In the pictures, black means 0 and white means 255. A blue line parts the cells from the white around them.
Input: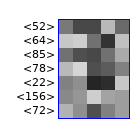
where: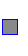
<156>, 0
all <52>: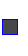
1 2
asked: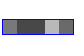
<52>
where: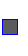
<78>, 3
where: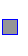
<156>, 1
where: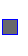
<52>, 4

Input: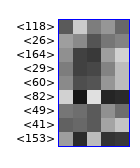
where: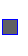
<41>, 0
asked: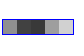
<164>
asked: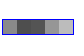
<60>

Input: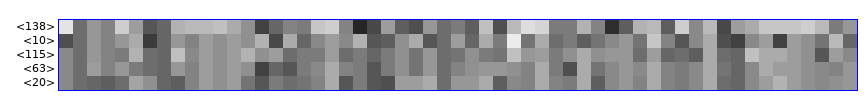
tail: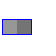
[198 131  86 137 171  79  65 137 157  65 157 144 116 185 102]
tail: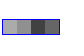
[131 123 198 206 131  37  72 157  94  79 151 109 123  94 192  79 185 221
 213 123 123 178 131  45  94 178 185  94 206 137 185  72 157 171 198 198
 198 206 185 123 151]
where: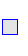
<138>, 0
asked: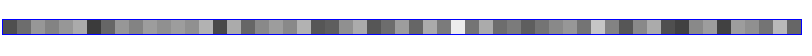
<10>
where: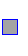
<20>, 5

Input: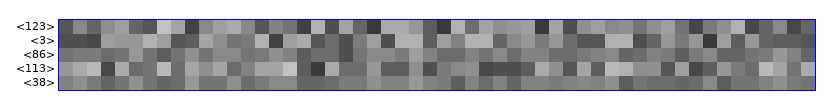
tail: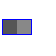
[101 143 158 101  86 193 164  66 136 158 170 136  86 130 116  66 177  79
 164 101  58 170 170 151  93  58 177 108 164 143 151 158  58 164  79 143
 158 136 143 116 143 158 116  72 122 143 177  72 101 136  72 101]
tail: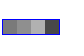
[101 136  72 101]

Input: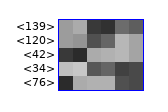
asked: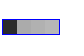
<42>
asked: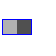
<76>
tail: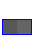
[65 73]
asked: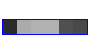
<76>
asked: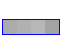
<42>
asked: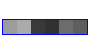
<139>

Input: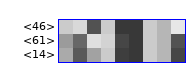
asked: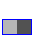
<61>
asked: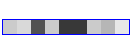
<46>
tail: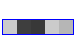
[70]
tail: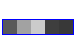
[203 182  70]
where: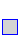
<61>, 3

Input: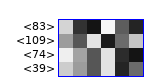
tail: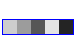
[107]
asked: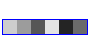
<39>
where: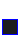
<109>, 3
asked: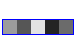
<39>

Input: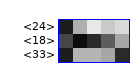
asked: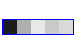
<24>
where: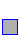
<24>, 1
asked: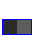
<18>
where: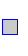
<24>, 3
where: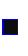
<18>, 1

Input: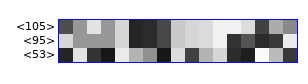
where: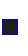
<53>, 13
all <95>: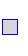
0 4 9

